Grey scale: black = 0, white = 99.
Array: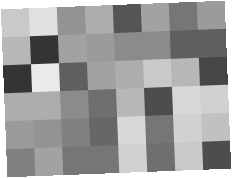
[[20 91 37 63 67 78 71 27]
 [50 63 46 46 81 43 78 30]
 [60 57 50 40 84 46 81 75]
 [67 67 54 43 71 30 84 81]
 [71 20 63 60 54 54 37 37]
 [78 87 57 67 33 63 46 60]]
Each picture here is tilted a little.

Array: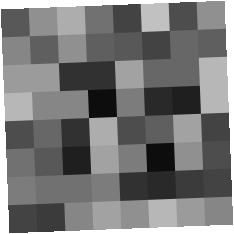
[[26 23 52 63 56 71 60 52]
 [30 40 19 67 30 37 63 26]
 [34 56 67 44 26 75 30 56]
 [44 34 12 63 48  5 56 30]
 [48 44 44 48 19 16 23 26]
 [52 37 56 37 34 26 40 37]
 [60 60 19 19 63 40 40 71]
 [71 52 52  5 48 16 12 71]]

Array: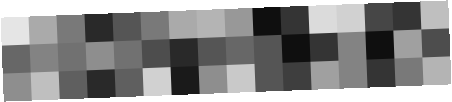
[[40 51 44 55 44 30 16 33 40 33  6 20 51  6 62 30]
 [55 74 37 16 37 81 10 55 78 33 24 62 51 20 47 70]
 [89 66 47 16 33 47 66 70 59  6 20 85 81 27 20 74]]

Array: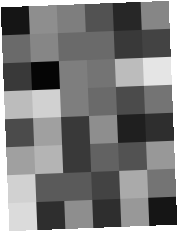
[[ 8 55 49 32 15 52]
 [22  2 49 45 73 89]
 [29 62 22 55 12 18]
 [41 52 41 41 22 26]
 [62 70 22 38 32 59]
 [73 81 49 41 29 45]
 [81 35 35 26 66 45]
 [85 18 55 18 59  8]]

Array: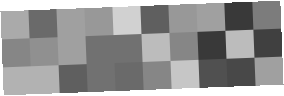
[[52 56 62 44 44 73 52 22 73 25]
 [66 41 62 59 81 37 59 62 22 48]
 [69 69 37 44 41 52 77 31 28 62]]

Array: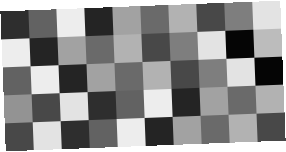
[[18 38 92 14 63 41 69 28 49 88]
 [28 88 18 38 92 14 63 41 69 28]
 [38 92 14 63 41 69 28 49 88  2]
 [57 28 88 18 38 92 14 63 41 69]
 [92 14 63 41 69 28 49 88  2 73]]

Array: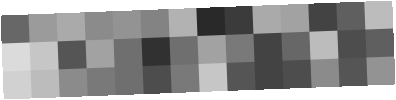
[[40 60 66 54 57 51 69 16 23 66 63 26 37 73]
 [81 73 54 47 43 30 47 77 33 26 30 54 33 57]
 [85 77 33 63 43 19 43 63 47 26 40 73 30 37]]

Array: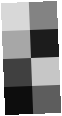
[[ 5 36]
 [25 77]
 [65 11]
 [84 51]]
